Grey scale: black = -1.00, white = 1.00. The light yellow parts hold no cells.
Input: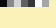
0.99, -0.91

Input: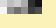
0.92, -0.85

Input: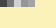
0.64, -0.47

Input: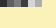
0.66, -0.63

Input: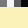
0.94, -0.93

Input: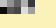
0.73, -0.91

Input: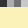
0.57, -0.61
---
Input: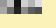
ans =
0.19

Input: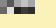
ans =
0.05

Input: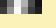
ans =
-0.66

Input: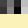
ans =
-0.48

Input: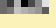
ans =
-0.16

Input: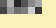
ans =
-0.24

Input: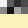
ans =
0.88

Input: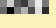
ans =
0.05

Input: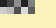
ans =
-0.73
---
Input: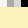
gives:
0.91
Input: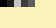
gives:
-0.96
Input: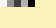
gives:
0.94
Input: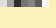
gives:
0.74
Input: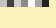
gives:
0.52
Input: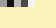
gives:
0.23
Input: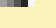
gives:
0.26
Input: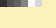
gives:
-0.60
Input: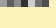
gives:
0.23
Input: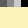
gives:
-0.28
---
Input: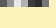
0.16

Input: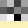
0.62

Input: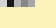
0.32

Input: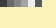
0.04

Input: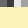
-0.18

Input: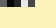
-0.45
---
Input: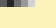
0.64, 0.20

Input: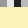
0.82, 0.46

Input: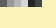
0.68, 0.43

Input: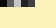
0.55, -0.26

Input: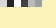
0.99, 0.69

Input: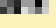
0.71, 0.60

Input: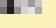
0.78, 0.67

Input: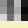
0.68, 0.57

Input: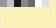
1.00, 0.75
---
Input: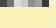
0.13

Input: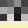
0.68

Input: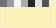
-0.71

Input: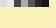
-0.32

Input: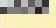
0.21

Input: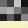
-0.27
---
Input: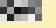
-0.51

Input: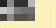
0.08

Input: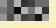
-0.27

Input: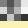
-0.35

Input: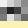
0.65

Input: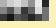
0.61

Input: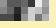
-0.30

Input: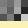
-0.13

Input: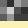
-0.62
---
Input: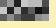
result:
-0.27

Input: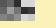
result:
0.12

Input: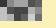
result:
-0.46

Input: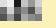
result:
-0.47

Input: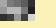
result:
0.19

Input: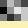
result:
-0.21
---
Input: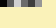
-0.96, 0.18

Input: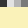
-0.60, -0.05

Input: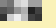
0.03, -0.60

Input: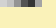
0.65, 0.29

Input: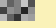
0.36, 0.24

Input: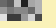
-0.18, -0.43
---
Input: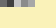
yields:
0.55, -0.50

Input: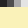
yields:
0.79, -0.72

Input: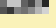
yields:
0.65, -0.70

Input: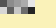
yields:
0.80, -0.72

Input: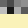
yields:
0.48, -0.81

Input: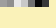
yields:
0.82, -0.94

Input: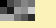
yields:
0.60, -1.00

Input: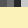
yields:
0.58, -0.68
